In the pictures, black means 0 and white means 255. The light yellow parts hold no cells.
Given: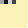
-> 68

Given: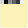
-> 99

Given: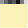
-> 90

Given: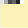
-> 101

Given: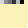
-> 52

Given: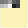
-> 92

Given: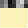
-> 58

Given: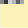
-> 181
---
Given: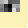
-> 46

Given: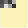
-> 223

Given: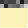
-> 39

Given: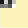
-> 132

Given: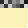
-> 53

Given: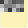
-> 127

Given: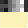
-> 78
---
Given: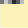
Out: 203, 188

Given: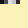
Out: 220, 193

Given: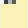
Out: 245, 181

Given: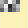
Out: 251, 238

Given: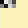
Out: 232, 219

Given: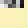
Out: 242, 214

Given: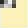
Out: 239, 210
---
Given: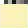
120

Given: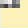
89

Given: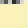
116

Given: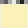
36

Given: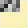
122

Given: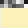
114

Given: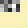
209
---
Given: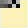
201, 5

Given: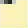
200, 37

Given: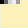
239, 5

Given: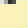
226, 48

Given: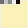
237, 9

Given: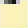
218, 21

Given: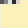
226, 44

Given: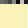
196, 14

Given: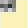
210, 50

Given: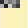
207, 33
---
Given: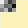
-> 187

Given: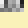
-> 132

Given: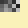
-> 158

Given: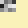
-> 183

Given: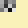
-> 199

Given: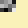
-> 6

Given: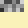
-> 152
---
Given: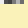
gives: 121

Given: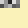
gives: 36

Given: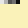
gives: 83

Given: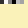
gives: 4

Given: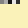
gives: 22

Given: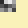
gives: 209

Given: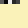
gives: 236

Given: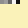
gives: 99
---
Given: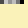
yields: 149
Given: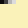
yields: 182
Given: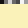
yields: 215
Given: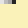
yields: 164
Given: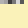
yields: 62
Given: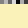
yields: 100
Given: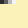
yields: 187
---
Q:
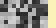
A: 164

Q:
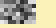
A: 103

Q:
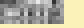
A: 92

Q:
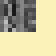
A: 74

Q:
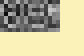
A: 81

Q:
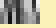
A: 125
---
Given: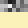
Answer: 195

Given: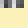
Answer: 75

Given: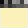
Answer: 120

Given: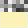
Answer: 149

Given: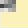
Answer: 110

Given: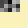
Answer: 163

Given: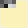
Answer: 123

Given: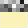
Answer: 81

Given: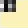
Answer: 9

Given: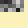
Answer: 131
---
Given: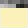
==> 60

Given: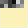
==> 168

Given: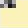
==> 78

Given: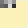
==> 45

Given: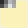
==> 171

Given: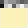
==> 186

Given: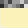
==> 226
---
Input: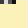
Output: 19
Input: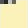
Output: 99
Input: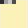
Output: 77
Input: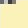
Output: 124
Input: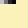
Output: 8
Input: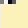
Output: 88
